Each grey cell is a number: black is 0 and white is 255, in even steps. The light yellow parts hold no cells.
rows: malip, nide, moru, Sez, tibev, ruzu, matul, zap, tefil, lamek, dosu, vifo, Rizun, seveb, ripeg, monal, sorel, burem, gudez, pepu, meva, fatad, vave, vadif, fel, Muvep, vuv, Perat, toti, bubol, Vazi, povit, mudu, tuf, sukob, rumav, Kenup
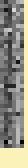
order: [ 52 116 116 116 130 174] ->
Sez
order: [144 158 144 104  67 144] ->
bubol
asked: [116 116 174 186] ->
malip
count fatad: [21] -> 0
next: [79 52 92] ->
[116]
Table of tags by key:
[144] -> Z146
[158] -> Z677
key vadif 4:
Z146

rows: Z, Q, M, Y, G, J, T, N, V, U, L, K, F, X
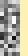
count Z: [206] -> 1
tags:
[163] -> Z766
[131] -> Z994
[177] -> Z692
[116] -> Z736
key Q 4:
Z766
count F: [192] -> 2
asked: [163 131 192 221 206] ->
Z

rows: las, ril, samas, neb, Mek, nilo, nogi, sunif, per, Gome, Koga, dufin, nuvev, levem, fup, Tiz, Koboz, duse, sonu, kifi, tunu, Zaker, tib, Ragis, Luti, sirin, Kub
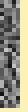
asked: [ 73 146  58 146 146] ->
tib
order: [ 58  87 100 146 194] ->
duse
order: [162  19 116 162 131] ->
Ragis
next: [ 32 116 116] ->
[146]
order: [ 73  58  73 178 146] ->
levem

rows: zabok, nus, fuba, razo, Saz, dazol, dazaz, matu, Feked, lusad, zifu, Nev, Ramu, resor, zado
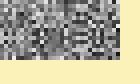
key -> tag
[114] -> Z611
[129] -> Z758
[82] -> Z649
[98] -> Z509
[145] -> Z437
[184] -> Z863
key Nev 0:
Z649
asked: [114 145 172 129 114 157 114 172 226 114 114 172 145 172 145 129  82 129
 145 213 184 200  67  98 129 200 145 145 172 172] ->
nus
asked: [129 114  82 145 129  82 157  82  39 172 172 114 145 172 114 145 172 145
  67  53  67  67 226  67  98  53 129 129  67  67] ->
dazol
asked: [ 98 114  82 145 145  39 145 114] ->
zado
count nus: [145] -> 6
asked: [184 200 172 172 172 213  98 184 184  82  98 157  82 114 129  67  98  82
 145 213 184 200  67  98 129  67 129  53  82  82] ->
lusad

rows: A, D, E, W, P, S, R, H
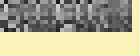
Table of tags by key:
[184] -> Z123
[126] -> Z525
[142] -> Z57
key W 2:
Z525
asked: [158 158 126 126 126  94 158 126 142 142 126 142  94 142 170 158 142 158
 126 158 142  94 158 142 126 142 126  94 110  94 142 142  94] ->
W
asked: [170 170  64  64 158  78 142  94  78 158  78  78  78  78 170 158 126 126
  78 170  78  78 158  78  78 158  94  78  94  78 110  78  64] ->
P
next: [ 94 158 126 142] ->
[142]
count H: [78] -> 8
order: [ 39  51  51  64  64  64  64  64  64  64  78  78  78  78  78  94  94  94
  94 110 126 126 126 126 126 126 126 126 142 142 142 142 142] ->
S

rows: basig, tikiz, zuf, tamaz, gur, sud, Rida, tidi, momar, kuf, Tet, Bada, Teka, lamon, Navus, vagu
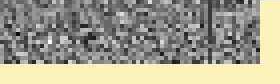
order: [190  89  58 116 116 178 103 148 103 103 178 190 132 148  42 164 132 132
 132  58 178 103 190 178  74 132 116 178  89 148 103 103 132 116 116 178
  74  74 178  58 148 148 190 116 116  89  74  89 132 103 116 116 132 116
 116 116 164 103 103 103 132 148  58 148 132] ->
tidi
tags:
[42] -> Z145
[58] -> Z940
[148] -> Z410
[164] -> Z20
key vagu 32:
Z20
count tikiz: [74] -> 6
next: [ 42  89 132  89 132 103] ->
[103]
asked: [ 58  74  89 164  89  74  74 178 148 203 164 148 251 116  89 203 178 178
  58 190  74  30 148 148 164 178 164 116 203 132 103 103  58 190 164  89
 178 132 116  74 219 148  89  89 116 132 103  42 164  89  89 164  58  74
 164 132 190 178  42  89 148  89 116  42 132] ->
Tet
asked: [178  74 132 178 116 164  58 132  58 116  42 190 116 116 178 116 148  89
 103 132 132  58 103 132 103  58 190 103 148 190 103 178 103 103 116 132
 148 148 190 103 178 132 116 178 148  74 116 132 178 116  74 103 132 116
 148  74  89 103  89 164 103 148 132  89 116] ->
Bada

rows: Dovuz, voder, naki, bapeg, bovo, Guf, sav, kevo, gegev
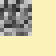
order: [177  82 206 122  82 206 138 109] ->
bapeg
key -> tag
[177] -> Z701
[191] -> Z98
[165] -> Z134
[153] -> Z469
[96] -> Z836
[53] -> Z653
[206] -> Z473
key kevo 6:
Z469
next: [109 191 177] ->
[96]
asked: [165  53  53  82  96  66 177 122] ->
sav
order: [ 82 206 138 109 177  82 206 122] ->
bapeg
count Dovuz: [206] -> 2

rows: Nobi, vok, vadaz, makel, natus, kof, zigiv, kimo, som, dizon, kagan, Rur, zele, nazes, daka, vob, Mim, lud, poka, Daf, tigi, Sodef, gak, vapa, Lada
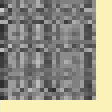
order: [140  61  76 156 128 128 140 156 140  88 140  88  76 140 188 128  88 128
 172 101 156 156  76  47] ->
Sodef
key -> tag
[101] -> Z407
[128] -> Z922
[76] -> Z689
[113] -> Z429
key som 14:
Z407

